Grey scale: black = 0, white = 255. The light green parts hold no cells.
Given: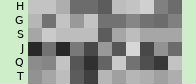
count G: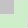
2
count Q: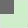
0
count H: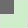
3
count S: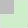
4
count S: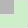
0

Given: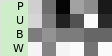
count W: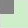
1
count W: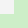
2
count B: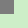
3
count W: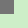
1
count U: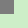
1

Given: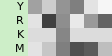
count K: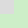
5
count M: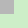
0
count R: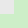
1

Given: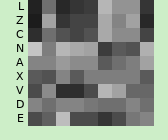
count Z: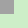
2
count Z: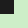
1
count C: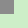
2
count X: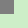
4
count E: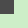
4
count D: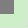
0

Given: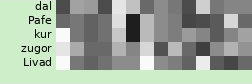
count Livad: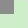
3
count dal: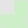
1
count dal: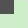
0
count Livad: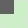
2
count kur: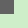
1

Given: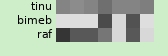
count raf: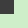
0
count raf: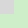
2
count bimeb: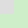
4
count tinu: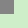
4
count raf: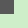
3
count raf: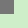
1

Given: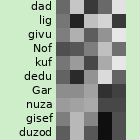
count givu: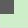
1
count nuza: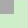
1

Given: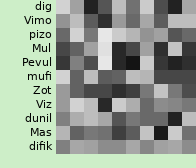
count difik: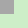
3
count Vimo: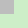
3
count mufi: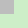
2
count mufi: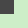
3

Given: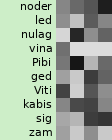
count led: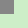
1
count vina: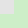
0
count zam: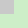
2
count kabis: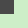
1

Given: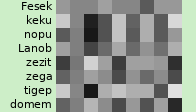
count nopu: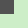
1
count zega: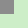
2
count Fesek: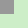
3
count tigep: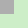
3
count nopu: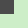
0
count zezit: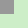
1

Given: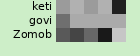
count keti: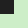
1
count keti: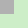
2
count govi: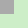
4

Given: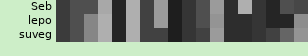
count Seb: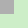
2
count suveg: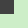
4

